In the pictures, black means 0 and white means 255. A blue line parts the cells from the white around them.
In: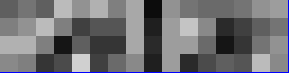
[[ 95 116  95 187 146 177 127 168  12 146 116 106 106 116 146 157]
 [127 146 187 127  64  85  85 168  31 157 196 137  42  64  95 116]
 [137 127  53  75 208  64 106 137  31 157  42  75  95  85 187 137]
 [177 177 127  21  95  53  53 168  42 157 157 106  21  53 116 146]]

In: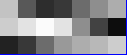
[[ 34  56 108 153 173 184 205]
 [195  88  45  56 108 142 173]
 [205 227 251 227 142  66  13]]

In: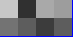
[[115  93  60  93]
 [199  48 169 157]]

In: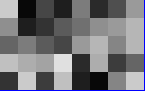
[[ 51 203  60 192  30   8 133 203]
 [101 124  91  70 154 182 133 182]
 [143  30  51  91 112 143 154 182]
 [192 173 163 224  42 173  60 101]
 [203   8  70  30 124  42  79 154]]

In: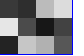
[[ 35 198 177  87]
 [ 57  46 187 220]
 [230  75  23  66]]

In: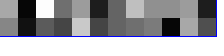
[[134  17  91  69 201  69 100 111 123   6 168  79]
 [168   6 253 111 156  29 100 191 144 144 156  29]]

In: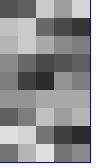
[[ 83  95 202 157 212]
 [ 95 125 193 157 181]
 [115 181 223 115 137]
 [125  63  43 148 125]
 [137 104  73  83  95]
 [148 148 169 169 169]
 [181 202 169 137 125]
 [193 202 104  73  53]
 [223 212 115  63  43]]
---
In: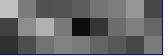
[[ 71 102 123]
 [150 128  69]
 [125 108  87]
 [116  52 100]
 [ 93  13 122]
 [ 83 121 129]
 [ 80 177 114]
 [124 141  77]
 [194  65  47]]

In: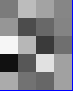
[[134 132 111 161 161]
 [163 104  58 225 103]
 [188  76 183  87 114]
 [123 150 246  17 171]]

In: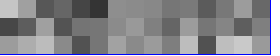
[[104 127 154]
 [156  94 201]
 [120 133 190]
 [ 91 118  81]
 [122 156 189]
 [118 101 126]
 [136 128 155]
 [139 153 138]
 [142 139 162]
 [ 52 118 118]
 [ 69 116  82]
 [102  83 138]
 [ 87 160 188]
 [160  93 173]
 [197  71 156]]

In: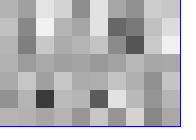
[[198 220 240 168 196 181 169]
 [204 192 201 167 144 149 135]
 [145 121  85 184 176 185 211]
 [167 103 139 162 195 226 149]
 [226 226 195 153 174  91 198]
 [141 165 180 164 172 181 150]
 [210 180 172 160 199 187 180]
 [228 241 200 170 160  59 166]
 [160 136 127 156 198 180 178]
 [179 192 180 178 170 146 180]]

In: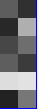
[[ 48 175 110  59 226 119]
 [ 93  40  71  94 221  34]]

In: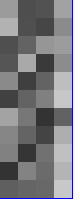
[[162 139 156 140 190 199  98 174 192 180 200]
 [ 82  70 150  58  99 128  51  68 113 107 104]
 [ 78  79  99 169  63  99 119 100  53 131 101]
 [155 178  79  85 138  65 163 134 129  51  95]]

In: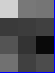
[[117  64   9  76]
 [120  60  51  64]
 [209  58  84 113]]

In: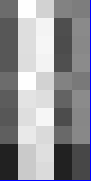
[[125 138 136 139 121 139 135 136  71  71]
 [130  78  76  79 130  99  76 105  33  33]
 [210 244 246 243 210 222 246 218 223 219]
 [254 222 222 221 254 227 222 233 202 202]
 [108  87  87  87 108  92  87  95  33  33]]
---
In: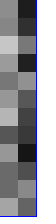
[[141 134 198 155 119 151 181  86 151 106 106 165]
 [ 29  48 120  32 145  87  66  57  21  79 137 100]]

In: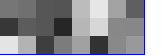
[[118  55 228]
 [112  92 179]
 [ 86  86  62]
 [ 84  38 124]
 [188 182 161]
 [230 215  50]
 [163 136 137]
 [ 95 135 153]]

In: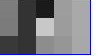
[[125 123  57]
 [ 51  51  51]
 [ 26 200 141]
 [157 156 150]
 [169 169 168]]

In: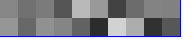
[[135 150]
 [113 104]
 [123 145]
 [ 85 133]
 [185  98]
 [153  44]
 [ 66 210]
 [108 173]
 [131  49]
 [129  87]]

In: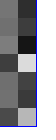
[[117 112 125  62 111 113  74]
 [ 46  61  21 219  66  58 183]]

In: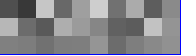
[[ 79 183 128]
 [ 56 108 125]
 [198  89 113]
 [104 174 125]
 [159 155 126]
 [206 134 149]
 [113  97 108]
 [171  92 126]
 [ 93 194 137]
 [138 148 145]]

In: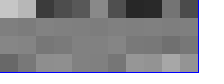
[[198 127 134 104]
 [183 124 132 120]
 [ 59 130 119 142]
 [ 77 128 122 143]
 [ 88 127 129 129]
 [137 125 129 128]
 [ 79 128 133 118]
 [ 39 127 121 150]
 [ 41 128 120 147]
 [116 126 112 167]
 [ 75 127 119 148]]
